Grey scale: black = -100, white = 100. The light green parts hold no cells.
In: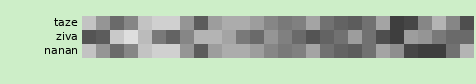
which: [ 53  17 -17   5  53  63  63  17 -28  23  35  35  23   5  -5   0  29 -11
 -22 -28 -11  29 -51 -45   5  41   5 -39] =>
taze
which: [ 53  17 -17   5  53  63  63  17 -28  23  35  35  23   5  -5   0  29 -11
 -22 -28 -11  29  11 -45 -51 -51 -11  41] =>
nanan

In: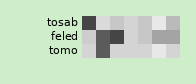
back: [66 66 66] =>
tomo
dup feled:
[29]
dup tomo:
[66]
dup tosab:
[56]
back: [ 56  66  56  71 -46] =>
tosab

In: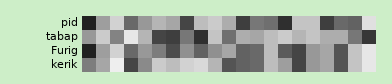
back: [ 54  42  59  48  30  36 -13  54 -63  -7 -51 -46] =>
tabap
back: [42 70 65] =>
kerik
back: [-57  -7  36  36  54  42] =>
tabap
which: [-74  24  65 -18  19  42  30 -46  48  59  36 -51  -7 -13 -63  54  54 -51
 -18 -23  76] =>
pid

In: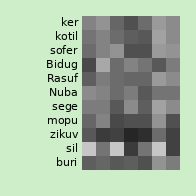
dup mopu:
[-37]
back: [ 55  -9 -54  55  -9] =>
sil
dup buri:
[-26]
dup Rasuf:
[-20]
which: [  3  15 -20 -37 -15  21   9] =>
ker

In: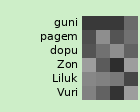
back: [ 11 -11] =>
dopu
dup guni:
[-55]
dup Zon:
[23]

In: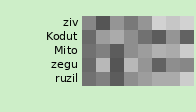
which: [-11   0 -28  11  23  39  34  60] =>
Mito
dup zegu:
[44]

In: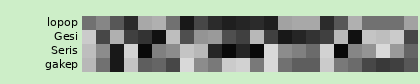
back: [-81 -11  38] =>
lopop
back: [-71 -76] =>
lopop
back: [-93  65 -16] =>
Seris
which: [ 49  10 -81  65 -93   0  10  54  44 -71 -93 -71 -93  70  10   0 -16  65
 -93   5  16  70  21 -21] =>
Seris
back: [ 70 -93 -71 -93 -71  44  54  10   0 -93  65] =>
Seris
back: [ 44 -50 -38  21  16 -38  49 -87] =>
Gesi
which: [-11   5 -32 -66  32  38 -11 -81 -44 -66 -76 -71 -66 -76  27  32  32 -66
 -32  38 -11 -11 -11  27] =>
lopop

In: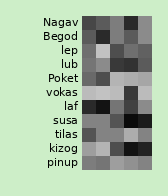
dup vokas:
[47]
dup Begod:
[-29]
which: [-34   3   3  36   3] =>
tilas
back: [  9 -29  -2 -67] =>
Begod
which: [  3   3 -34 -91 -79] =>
susa
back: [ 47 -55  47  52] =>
vokas
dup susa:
[3]

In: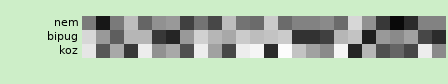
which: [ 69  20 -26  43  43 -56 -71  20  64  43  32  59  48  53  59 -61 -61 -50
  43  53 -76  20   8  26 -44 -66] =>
bipug
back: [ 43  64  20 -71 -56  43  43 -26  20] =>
bipug
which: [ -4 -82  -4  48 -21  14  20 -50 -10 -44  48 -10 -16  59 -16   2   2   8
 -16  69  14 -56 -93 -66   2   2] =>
nem

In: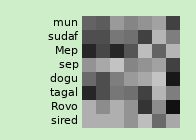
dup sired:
[37]
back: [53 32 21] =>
dogu

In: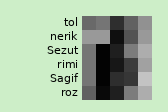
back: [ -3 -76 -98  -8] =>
Sezut
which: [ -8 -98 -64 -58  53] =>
Sagif
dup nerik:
[20]
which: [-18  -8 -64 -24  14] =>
tol

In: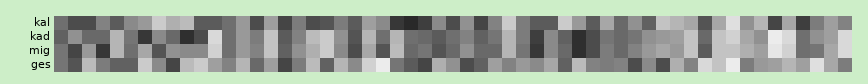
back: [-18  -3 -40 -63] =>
mig
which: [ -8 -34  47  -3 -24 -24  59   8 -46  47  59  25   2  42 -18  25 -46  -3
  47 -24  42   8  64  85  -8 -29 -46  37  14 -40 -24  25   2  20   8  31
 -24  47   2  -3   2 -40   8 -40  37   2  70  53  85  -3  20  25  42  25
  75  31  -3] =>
ges
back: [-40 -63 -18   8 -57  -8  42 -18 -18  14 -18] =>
mig

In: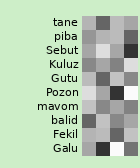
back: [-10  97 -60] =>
Galu
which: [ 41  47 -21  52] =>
Fekil
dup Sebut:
[30]

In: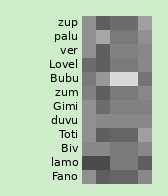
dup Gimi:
[1]
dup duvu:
[7]
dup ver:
[1]
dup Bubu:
[71]

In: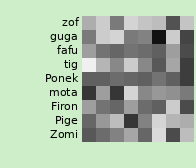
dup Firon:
[24]
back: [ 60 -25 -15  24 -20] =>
Firon
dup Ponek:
[-25]
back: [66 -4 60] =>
zof
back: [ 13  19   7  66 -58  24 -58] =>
mota

